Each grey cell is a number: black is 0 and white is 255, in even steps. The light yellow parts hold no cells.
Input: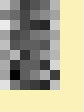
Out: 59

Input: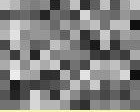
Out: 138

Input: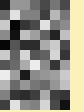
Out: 150

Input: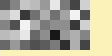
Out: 197

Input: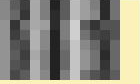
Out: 62

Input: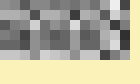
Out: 90

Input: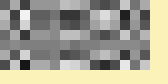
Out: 63

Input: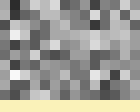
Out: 140
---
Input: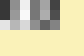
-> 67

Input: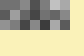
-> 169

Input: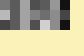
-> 18

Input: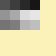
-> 22

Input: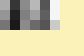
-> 245

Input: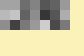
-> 153

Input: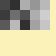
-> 185

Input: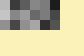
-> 28

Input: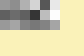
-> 232

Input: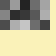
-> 164
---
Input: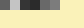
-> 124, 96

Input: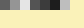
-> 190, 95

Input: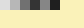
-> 31, 222

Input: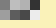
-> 51, 158

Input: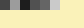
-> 202, 69

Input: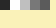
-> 91, 40
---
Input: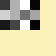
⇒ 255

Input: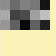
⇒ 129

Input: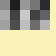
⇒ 151

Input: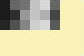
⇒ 114

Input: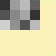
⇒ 187

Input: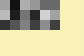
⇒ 174
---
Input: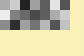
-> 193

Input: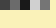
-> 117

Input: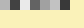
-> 57

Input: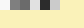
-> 203

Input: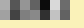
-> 98

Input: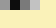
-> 194

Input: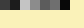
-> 8

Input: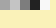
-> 248

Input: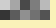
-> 83

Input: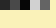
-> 100
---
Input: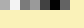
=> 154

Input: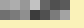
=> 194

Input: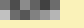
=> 98

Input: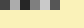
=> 127

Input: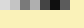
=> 175

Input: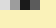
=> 91

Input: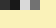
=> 114

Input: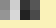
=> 86
